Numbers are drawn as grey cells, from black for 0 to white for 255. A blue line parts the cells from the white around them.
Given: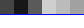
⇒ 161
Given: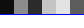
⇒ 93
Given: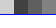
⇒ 129
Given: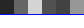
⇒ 151
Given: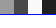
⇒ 32
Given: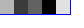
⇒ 225
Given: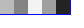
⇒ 35
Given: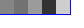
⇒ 206
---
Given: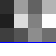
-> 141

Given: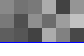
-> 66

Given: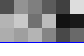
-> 180

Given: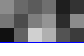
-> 208

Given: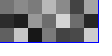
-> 23

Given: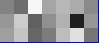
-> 102

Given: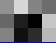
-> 44
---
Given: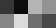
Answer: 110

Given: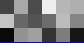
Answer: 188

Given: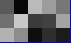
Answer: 65

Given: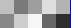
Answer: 102

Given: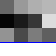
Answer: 55

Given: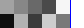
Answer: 205

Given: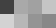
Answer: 148
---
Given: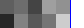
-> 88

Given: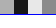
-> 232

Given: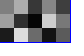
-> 107

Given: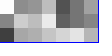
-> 175

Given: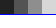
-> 142

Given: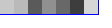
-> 90

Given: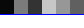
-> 51
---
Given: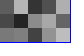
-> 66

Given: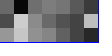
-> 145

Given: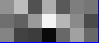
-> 60

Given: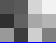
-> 207

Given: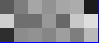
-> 146

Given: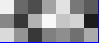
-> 56

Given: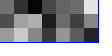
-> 134
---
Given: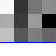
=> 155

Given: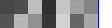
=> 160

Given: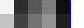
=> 127

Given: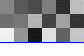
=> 162

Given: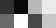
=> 184

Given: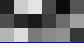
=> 108
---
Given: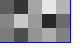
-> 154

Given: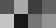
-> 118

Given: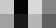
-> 182

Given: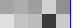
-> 187

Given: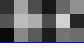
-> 173

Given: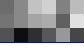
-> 165

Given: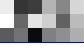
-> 228

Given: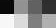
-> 126

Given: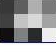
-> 216
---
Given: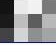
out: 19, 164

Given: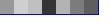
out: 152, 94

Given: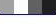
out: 161, 31

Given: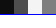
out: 14, 127

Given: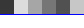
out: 55, 199

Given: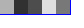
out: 178, 120
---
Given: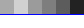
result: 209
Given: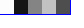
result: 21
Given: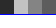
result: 194
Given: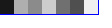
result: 175
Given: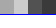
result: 204
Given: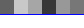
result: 200
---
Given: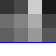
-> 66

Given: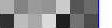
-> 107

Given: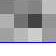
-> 148

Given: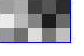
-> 106

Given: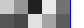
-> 114

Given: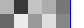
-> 119

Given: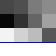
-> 161
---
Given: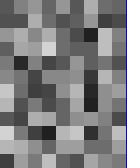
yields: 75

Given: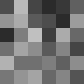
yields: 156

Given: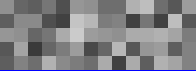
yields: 87

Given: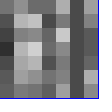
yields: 129

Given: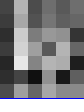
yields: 102

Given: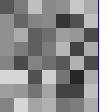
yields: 191

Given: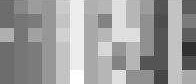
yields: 123
